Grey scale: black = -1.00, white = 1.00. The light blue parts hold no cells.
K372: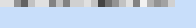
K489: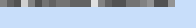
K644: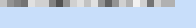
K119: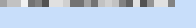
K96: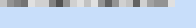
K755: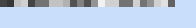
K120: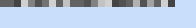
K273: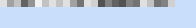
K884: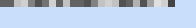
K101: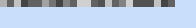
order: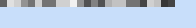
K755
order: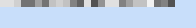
K119
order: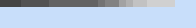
K120

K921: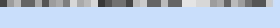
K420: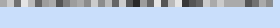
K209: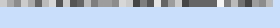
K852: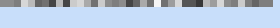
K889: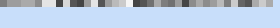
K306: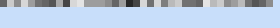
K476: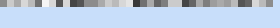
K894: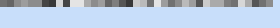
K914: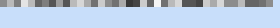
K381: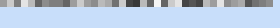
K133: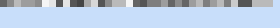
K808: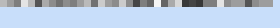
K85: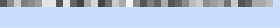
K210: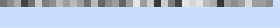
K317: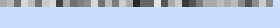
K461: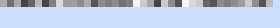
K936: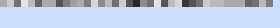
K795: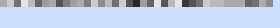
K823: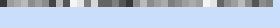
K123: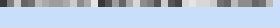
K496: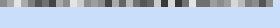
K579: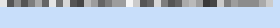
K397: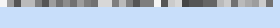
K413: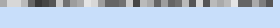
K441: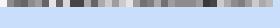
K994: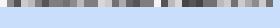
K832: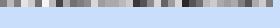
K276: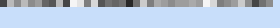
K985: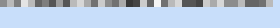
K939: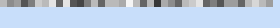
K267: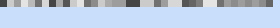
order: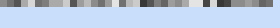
K894
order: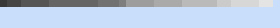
K921
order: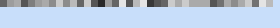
K420

